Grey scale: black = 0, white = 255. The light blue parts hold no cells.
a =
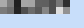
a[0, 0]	170
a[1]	[122, 109, 35, 79, 107, 88, 133, 79, 222, 145]

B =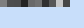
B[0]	127
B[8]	198

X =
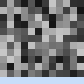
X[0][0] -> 62
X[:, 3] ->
[25, 140, 138, 28, 87, 82, 37, 54, 26, 161, 47]
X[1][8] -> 143
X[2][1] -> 152
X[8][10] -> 120
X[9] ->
[135, 25, 169, 161, 91, 184, 126, 51, 158, 57, 117, 188]
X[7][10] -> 112
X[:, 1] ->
[165, 147, 152, 189, 118, 192, 89, 137, 198, 25, 97]
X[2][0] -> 41
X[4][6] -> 167
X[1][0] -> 180
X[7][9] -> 77
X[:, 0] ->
[62, 180, 41, 64, 79, 164, 184, 199, 152, 135, 184]
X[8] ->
[152, 198, 168, 26, 79, 33, 138, 64, 24, 53, 120, 35]
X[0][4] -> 85
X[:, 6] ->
[58, 30, 80, 192, 167, 192, 134, 122, 138, 126, 47]
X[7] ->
[199, 137, 193, 54, 90, 106, 122, 171, 105, 77, 112, 197]
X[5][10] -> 63
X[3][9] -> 147
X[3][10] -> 70
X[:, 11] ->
[45, 21, 68, 90, 57, 50, 180, 197, 35, 188, 62]
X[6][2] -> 175
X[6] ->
[184, 89, 175, 37, 193, 128, 134, 112, 117, 89, 172, 180]

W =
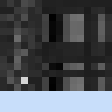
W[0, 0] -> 41
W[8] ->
[53, 33, 98, 45, 41, 45, 31, 36, 32, 35, 35, 33, 30, 31, 32, 36]
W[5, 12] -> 34
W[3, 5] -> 41
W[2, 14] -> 88
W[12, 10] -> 109
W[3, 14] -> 96
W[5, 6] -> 67
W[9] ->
[57, 53, 90, 53, 41, 37, 60, 12, 6, 83, 95, 101, 30, 50, 93, 43]
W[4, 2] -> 78
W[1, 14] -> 44
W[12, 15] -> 47
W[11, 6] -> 66
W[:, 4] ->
[66, 41, 41, 45, 53, 57, 57, 41, 41, 41, 45, 33, 53]
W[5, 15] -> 48
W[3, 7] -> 7
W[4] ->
[49, 49, 78, 61, 53, 45, 64, 7, 17, 77, 104, 103, 34, 39, 96, 50]
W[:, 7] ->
[33, 31, 1, 7, 7, 4, 31, 33, 36, 12, 36, 4, 2]
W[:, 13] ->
[32, 41, 35, 39, 39, 38, 40, 41, 31, 50, 31, 38, 38]
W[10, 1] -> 70
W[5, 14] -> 91
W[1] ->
[33, 33, 57, 61, 41, 49, 29, 31, 35, 36, 37, 39, 28, 41, 44, 30]
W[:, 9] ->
[32, 36, 78, 77, 77, 79, 36, 37, 35, 83, 36, 79, 80]
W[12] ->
[41, 37, 82, 41, 53, 33, 66, 2, 24, 80, 109, 115, 34, 38, 90, 47]
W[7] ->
[41, 45, 78, 90, 41, 33, 29, 33, 33, 37, 37, 38, 28, 41, 43, 30]

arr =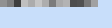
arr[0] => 145
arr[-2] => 120
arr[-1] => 161
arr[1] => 126

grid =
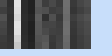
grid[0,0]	75
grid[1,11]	63
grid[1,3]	43
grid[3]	[71, 48, 226, 43, 32, 88, 68, 69, 61, 110, 56, 68, 75]
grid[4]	[67, 49, 223, 43, 32, 87, 74, 65, 63, 111, 54, 66, 74]
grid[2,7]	80
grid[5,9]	106
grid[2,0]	81
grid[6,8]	68
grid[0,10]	57
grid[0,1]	47
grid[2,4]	37
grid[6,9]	103
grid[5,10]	52
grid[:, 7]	[73, 61, 80, 69, 65, 58, 55]
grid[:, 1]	[47, 50, 47, 48, 49, 51, 53]
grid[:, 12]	[78, 72, 81, 75, 74, 70, 69]
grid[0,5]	90
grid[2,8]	56
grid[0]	[75, 47, 226, 43, 33, 90, 61, 73, 59, 111, 57, 70, 78]

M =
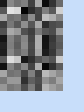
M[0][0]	24
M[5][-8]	130
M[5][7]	56
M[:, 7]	[51, 89, 174, 75, 77, 56, 62, 55, 85, 49, 165, 126, 159]
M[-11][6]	191
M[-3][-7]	121
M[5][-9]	21
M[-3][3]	71
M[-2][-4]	77
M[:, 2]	[114, 217, 120, 88, 153, 100, 93, 104, 199, 99, 121, 153, 128]
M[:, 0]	[24, 88, 168, 62, 82, 21, 34, 29, 90, 16, 166, 120, 151]
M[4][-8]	169
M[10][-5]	128
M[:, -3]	[12, 127, 191, 45, 87, 19, 20, 28, 103, 8, 185, 146, 179]
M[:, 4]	[65, 46, 140, 86, 63, 70, 75, 71, 48, 68, 128, 96, 124]
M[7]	[29, 135, 104, 127, 71, 165, 28, 55, 106]
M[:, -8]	[137, 227, 112, 119, 169, 130, 127, 135, 221, 130, 114, 153, 119]
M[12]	[151, 119, 128, 78, 124, 70, 179, 159, 141]
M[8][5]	84
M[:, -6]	[128, 4, 74, 143, 81, 134, 139, 127, 24, 134, 71, 48, 78]
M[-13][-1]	106
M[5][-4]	174
